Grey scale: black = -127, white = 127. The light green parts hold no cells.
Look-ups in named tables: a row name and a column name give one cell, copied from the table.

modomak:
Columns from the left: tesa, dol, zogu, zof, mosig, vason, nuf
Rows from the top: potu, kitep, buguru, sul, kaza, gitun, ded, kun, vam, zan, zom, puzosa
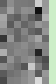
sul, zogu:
7
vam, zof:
7
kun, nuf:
4
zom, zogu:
-7
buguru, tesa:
38
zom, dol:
-15
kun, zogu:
8
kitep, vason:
-111
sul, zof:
-26
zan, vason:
0
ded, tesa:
-9
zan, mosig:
72
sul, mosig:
-9
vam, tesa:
-43
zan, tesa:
12
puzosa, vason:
89
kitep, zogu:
-5
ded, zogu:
3
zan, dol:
-1
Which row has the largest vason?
puzosa

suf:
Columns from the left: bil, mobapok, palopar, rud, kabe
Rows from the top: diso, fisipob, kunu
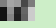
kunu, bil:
-109
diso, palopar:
28
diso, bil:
-1
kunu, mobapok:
4
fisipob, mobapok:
17
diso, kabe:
-3
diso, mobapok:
37
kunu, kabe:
75
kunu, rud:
-30
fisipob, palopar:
-90
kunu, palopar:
-96
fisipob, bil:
-109
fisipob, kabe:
75
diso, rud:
-55
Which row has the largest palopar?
diso

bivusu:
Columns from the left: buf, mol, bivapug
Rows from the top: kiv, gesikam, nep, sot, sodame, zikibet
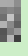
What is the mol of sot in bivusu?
9
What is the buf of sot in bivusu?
50
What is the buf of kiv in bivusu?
43
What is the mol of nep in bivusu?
67
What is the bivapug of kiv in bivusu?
14
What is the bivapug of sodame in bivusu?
24
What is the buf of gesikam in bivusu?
-2
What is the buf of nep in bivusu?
-16
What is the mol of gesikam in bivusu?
7
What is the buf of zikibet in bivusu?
-37
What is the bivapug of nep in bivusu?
-12
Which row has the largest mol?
nep

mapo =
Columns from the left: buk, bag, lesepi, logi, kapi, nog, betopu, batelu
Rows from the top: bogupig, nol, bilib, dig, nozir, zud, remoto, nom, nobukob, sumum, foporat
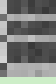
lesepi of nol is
-58
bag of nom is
-54
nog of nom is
-69
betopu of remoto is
-51
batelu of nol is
-56
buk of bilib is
-15
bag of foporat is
46
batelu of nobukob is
-61
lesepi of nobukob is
-63
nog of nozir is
-60
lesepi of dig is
-56
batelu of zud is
34
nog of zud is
43
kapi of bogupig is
-67
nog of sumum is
47

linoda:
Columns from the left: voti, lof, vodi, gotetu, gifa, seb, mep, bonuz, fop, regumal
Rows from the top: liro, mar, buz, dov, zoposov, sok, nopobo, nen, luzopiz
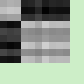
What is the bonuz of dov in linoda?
59
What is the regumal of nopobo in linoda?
62
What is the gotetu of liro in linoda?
-93
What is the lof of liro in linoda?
48
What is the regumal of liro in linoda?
-88
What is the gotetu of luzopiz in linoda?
60

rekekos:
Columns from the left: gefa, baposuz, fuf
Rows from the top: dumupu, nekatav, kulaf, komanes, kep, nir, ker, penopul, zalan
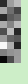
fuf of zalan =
28
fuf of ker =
-92
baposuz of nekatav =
-16
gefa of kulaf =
-86
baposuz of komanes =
5
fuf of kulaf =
-19
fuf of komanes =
59
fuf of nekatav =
-58
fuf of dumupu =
59
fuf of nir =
-40
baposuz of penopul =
19
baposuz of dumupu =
30
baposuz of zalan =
-49
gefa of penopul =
1
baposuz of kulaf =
-35
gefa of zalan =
-118
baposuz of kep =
61
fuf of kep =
-88
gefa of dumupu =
-83
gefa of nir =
28

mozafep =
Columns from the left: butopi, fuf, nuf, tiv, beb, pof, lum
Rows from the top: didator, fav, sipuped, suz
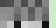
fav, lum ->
-12
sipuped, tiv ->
11
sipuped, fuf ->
13
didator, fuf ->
-48
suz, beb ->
72
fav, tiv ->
10
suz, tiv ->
85
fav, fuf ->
12

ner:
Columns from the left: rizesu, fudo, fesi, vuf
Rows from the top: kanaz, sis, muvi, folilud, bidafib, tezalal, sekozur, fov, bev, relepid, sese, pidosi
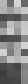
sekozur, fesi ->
41
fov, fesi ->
45
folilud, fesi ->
38
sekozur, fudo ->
10
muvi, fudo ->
-43
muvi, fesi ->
-51
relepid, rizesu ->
-56
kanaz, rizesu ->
53
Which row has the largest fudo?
bidafib

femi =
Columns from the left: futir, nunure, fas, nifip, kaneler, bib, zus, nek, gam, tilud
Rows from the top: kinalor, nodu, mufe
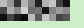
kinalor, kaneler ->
0
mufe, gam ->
-58
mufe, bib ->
-38
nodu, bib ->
-12
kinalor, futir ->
61
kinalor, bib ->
-94
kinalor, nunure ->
21
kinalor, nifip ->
51
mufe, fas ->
-98
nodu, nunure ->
45
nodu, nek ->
3

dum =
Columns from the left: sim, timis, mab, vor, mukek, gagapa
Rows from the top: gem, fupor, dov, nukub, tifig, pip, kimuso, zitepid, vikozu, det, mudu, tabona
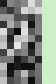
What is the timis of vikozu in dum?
-9
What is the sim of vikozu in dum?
-8
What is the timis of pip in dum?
-92
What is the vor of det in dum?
-112
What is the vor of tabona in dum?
5
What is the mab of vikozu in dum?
-102

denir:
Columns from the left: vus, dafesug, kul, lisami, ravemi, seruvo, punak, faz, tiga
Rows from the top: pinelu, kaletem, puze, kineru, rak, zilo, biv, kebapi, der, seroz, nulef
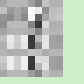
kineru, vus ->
14
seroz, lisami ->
108
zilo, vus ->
61
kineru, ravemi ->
5
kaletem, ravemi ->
124
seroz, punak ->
99
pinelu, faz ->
49
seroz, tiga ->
28
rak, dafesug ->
49
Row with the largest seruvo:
kaletem

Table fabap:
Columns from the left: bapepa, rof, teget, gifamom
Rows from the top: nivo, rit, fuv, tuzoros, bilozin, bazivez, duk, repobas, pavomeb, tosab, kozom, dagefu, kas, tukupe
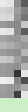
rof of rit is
76
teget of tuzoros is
8
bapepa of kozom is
27
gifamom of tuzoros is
71
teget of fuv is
21
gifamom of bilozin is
-34
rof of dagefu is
105
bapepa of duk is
54
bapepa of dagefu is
111
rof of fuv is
86
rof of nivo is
100
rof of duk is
45

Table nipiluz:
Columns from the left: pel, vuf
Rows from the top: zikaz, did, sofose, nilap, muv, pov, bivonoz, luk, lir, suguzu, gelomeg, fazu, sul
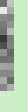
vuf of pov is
-3
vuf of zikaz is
66
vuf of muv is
58
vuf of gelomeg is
8
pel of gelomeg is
8
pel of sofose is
8
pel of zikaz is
-15

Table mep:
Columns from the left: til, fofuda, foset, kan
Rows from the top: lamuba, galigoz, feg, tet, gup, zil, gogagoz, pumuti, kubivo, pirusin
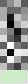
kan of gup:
-20
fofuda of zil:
-29
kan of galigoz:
14
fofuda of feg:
-101
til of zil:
93
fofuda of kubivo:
118

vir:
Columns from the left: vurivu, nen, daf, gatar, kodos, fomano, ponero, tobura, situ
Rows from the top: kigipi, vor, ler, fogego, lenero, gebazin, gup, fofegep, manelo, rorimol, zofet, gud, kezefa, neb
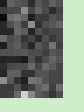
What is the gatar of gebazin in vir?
-73
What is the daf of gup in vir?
-34
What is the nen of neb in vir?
-63
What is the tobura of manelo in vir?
-25
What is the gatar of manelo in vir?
-100
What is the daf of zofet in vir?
-30
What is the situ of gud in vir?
-58
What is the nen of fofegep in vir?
-46
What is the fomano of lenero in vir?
-48
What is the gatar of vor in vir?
11
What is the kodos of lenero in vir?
-92
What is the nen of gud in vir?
-39
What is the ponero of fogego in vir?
-48
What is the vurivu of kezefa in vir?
-67
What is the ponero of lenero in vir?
-65

